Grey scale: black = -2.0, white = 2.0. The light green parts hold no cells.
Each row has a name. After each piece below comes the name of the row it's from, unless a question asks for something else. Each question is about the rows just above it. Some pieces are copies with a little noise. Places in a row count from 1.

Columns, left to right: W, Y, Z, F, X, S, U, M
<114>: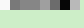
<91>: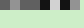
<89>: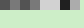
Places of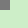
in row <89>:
2 4
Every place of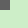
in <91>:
1 3 4

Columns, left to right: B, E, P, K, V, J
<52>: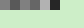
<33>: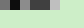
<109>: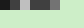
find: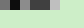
<33>
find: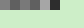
<52>
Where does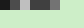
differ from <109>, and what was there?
2, [-1.0]
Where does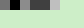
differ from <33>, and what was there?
2, [-1.8]
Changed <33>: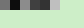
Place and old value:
5, [-1.0]
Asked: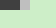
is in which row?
<33>

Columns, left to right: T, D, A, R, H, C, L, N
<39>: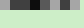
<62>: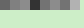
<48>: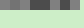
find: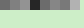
<62>
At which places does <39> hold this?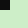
4
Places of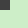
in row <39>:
2 3 7
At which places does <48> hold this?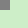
1 3 6 8

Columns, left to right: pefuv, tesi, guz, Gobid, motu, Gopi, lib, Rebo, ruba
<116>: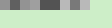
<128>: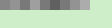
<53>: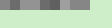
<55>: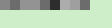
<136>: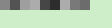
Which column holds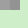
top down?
Gobid
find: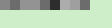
<55>
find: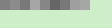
<128>
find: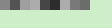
<136>
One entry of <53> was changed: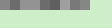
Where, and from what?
8, [0.1]
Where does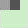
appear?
<116>

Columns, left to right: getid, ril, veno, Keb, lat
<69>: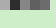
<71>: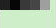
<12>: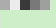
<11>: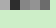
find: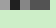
<69>
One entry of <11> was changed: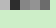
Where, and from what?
1, [0.7]
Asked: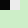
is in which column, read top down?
ril

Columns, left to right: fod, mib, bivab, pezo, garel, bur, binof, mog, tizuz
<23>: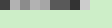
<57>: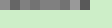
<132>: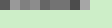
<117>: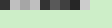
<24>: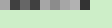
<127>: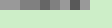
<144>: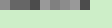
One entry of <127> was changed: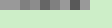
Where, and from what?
4, [0.0]
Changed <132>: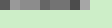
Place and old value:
3, [0.0]
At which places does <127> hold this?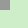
1 2 7 9
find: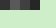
<117>
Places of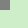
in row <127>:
3 4 6

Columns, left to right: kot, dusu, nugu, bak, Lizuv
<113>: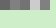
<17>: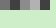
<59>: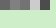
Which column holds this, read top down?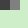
dusu
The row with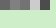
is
<59>

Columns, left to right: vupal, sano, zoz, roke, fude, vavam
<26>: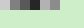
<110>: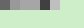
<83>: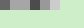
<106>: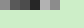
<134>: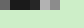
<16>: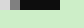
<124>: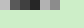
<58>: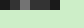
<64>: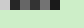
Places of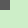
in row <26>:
3
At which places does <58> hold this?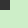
2 4 5
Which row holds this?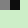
<16>
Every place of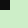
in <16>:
3 4 5 6
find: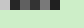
<64>
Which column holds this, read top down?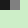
sano
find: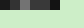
<58>

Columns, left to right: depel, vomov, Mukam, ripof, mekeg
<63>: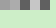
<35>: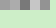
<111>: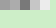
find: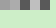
<63>
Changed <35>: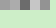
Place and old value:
3, [-0.1]

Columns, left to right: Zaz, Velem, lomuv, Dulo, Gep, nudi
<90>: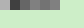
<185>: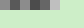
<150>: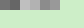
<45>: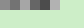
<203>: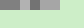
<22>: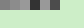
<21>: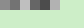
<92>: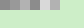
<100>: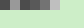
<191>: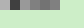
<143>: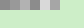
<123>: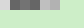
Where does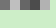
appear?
<21>
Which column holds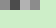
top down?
Zaz
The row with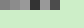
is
<22>

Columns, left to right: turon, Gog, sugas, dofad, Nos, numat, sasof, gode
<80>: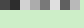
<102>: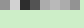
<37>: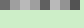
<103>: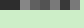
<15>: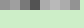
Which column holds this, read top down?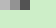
gode
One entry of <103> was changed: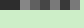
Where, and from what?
5, [-0.7]
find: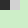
<80>
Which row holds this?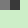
<103>
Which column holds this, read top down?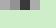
sasof

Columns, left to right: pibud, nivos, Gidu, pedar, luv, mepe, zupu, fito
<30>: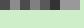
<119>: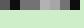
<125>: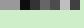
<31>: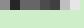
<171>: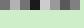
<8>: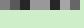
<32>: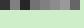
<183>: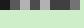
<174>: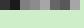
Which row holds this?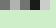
<171>
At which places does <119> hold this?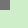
3 4 7
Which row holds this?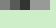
<30>
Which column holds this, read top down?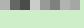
luv

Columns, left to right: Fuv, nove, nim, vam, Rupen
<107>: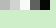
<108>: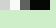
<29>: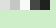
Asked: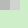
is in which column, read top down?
Fuv
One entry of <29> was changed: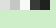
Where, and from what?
4, [-0.9]
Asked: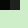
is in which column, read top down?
Rupen
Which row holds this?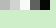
<107>
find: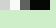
<108>
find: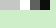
<107>

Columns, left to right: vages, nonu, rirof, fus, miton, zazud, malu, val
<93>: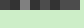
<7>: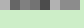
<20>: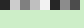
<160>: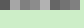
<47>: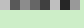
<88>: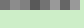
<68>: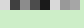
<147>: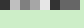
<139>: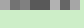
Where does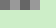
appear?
<88>
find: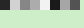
<20>
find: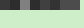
<93>
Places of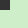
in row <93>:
2 4 6

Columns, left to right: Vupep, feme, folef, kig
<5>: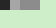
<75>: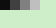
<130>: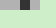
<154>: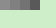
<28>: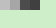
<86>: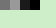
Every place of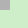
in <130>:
1 2 4
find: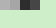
<28>
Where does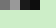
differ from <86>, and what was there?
4, [-2.0]
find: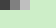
<75>
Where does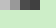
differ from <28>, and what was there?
2, [0.6]

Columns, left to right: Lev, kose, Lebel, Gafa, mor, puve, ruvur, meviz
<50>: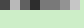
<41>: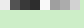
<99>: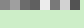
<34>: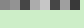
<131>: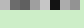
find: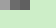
<99>
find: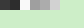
<41>
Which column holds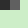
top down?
Gafa
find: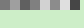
<99>
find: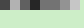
<50>
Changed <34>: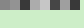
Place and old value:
3, [-0.9]
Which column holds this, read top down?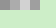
ruvur

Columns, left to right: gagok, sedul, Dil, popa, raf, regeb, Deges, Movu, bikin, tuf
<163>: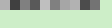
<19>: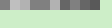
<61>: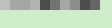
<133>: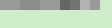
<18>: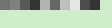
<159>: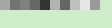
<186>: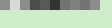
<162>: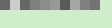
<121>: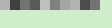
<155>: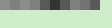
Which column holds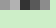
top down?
raf
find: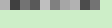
<121>
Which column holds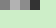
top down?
popa
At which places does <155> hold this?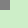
2 4 8
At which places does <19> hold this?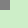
1 4 5 8
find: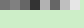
<159>

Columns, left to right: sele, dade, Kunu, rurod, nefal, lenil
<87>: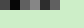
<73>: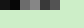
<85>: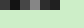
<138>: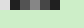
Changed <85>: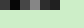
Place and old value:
2, [-1.7]
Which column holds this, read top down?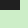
lenil
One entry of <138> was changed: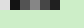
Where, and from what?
2, [-1.5]
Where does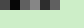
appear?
<87>
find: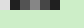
<138>

